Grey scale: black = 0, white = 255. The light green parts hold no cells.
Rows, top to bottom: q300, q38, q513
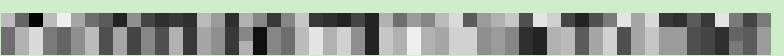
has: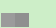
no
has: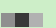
yes
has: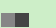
no

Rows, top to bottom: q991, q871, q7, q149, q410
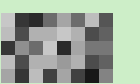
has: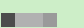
yes
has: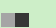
yes
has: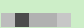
yes
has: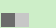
yes
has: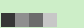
yes

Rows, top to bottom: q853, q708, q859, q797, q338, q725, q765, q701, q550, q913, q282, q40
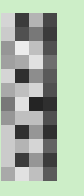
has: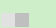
yes
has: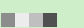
no
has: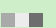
no
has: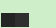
yes
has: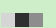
yes

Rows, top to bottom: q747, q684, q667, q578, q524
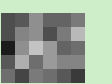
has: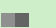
yes
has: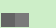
yes

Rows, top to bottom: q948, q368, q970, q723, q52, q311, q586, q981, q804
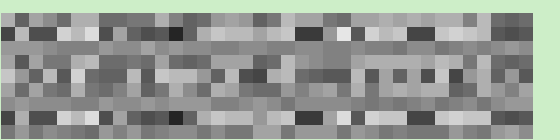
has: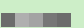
yes
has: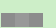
yes
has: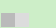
yes
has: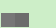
yes

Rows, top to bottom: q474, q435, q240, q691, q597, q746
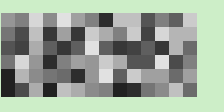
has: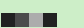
yes
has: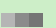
yes
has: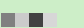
yes
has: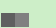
no
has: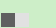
yes

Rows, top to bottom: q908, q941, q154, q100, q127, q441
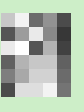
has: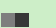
no
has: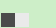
no
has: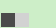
no

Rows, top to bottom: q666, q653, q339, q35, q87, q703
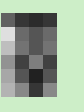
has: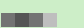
no
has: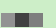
yes
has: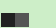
yes
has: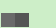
yes
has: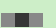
yes

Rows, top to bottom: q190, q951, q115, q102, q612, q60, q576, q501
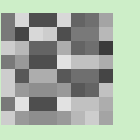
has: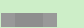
yes
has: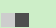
yes
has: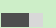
yes
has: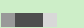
no

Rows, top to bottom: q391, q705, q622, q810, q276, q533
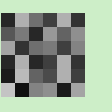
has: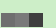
yes
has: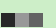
yes
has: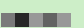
no

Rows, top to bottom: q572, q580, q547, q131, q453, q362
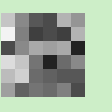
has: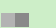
no
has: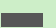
no
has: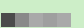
yes
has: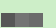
no

